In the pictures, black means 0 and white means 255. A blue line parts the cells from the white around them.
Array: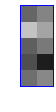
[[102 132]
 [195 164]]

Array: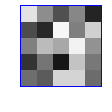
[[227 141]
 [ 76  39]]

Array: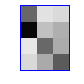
[[103 226]
 [  8 192]]

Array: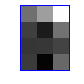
[[112 158]
 [ 63  27]]

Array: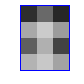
[[ 46 105]
 [168 203]]

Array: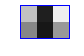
[[193  31]
 [135  23]]

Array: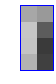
[[167 153]
 [198  92]]

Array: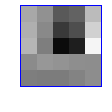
[[168 145]
 [175 137]]

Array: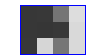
[[55 56]
 [55 54]]
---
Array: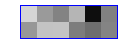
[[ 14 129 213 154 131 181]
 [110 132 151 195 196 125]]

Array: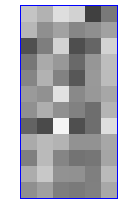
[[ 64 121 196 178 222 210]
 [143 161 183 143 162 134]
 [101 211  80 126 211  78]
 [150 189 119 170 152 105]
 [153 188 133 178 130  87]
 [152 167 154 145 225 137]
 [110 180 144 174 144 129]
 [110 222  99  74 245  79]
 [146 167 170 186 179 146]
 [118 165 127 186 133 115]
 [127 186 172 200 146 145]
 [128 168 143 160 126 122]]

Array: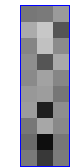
[[122 154 119]
 [199  85 171]
 [193 139 133]
 [ 85 169 142]
 [162 134 138]
 [157 118 152]
 [ 30 142 156]
 [167 137 119]
 [ 14 119 107]
 [ 56 123 121]]

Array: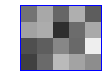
[[175  93 115 168 102]
 [108 169 162 172  46]
 [105 238  79  94 135]
 [163 141  64 106 186]]

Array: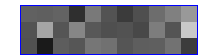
[[128 153  97  95  99  47 121  83  59  79 109]
 [ 84 201  83 165  85 134  88  79  82  72 125]
 [114  60  81  26  93  86 118 113  85  94  95]]

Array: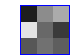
[[140 171  30]
 [104  58 228]
 [113  94  87]]

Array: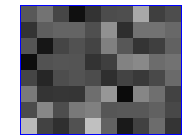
[[ 63  77  88 115  70  16  51  76  78 168]
 [114 104  51  94 100 100  79 145  46 114]
 [ 63  97  85  22  69  81  68 128  87  52]
 [108 114  13  82  85  84  51  63 130 137]
 [ 73 106  69  38  77  83  76  47  67  57]
 [111  66 122  52  54  53 110 151  11 134]
 [ 97  72  75 135  77 121 128  86  88  88]
 [108  52 186  66  47  81 192  98  25  65]]

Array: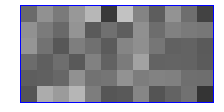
[[110  66 106 145 122 152 183  57 194 132  93 147]
 [122 119 145 123 105 148  90 112  94 144 109 129]
 [ 99  90 149 114  87 126 112  91 133 143 118  97]
 [ 99  91 108  95 110  89 129  98 123 162  99 100]
 [111 110  94  96 103 145 114 117 146 125 130 128]
 [113  52  85 172 155 182 125  86  89 134  84  99]]
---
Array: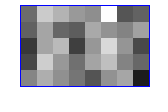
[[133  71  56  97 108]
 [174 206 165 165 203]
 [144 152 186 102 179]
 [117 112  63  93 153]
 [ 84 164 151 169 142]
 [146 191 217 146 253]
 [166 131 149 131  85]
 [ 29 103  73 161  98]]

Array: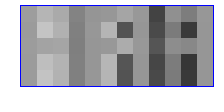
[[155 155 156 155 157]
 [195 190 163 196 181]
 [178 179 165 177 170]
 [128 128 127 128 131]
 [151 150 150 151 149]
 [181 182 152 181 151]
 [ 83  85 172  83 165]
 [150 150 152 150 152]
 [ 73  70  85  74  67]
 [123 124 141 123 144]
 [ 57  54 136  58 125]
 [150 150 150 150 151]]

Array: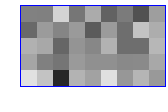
[[225 165 177 105 129]
 [195 128 168 155 128]
 [ 39 117 102 133 211]
 [179 154 148 154 118]
 [162 144 135  91 171]
 [224 144 178 155  98]
 [151 137 110 110 123]
 [181 138 110 195  81]
 [153 168 183 173 158]]

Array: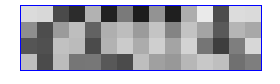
[[190  85 142 219]
 [ 75  80  77 216]
 [188 193 155  74]
 [118 187 190  44]
 [119  75  98 178]
 [ 88 178 175  33]
 [ 75 203 189 122]
 [190 172 155  29]
 [160 207 196 147]
 [152 164 132  31]
 [183 211 195 173]
 [200 117 164 234]
 [191  62  89  77]
 [112 126 181 220]
 [126 215 168 218]]

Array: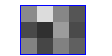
[[131  73 138]
 [ 70  48 220]
 [129 156 135]
 [ 96  74  85]]

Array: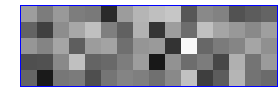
[[101  79 150  99 157]
 [ 26  81 132  64 124]
 [119 137 165 141 153]
 [123 192  94 167 125]
 [ 78 100 156 192 121]
 [117 105 163 127  42]
 [132 125 111  97 156]
 [127 157 149 178 181]
 [112  24 154  53 191]
 [137 146  51 157 198]
 [193 109 249 109  87]
 [ 62 124 103 192 137]
 [ 92  71 123 165 130]
 [181 176 133 152  82]
 [115 116 165 137  92]
 [107 155 144 159 100]]
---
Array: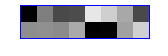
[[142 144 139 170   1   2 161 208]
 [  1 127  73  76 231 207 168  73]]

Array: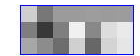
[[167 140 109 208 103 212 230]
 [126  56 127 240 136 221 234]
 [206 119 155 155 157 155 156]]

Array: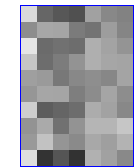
[[222  51  85  50 177 161 137]
 [153 194 149 138 168 159 179]
 [147 170 113 147 181 181 198]
 [206  93 101 109 172 162 136]
 [150 166 165 126 140 165 141]
 [159 154 120 136 142 135 164]
 [197 109 124 147 175 166 164]
 [229 107 113 109 175 163 148]
 [141 167 165 123 115 157 133]
 [218 102  87  80 161 136 130]]

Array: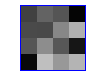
[[  9 191 152 180]
 [ 86 141  87  22]
 [ 74  73 135 176]
 [ 65  99  85   5]]

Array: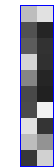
[[ 56 209]
 [189 147]
 [225  52]
 [ 75 241]
 [ 73  33]
 [133  37]
 [212  48]
 [ 92  50]
 [ 81  37]
 [189 225]]

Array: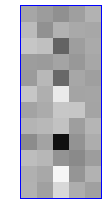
[[177 160 216 173 160]
 [176 168 246 149 178]
 [189 183 147 138 157]
 [140 163  16 147 173]
 [180 184 194 158 181]
 [163 171 199 198 164]
 [198 175 234 164 165]
 [155 184 104 167 159]
 [157 155 164 152 167]
 [198 192  99 158 170]
 [187 145 178 169 167]
 [166 156 144 159 178]]

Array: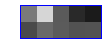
[[ 74 105  91  82  83]
 [122 214  90  41  27]]

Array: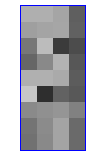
[[113 137 164 106]
 [116 139 164 106]
 [138 144 149 129]
 [199  46  98  88]
 [176 176 170  92]
 [102 137 179  87]
 [119 188  59  76]
 [159 164 166  97]
 [175 175 165  95]]
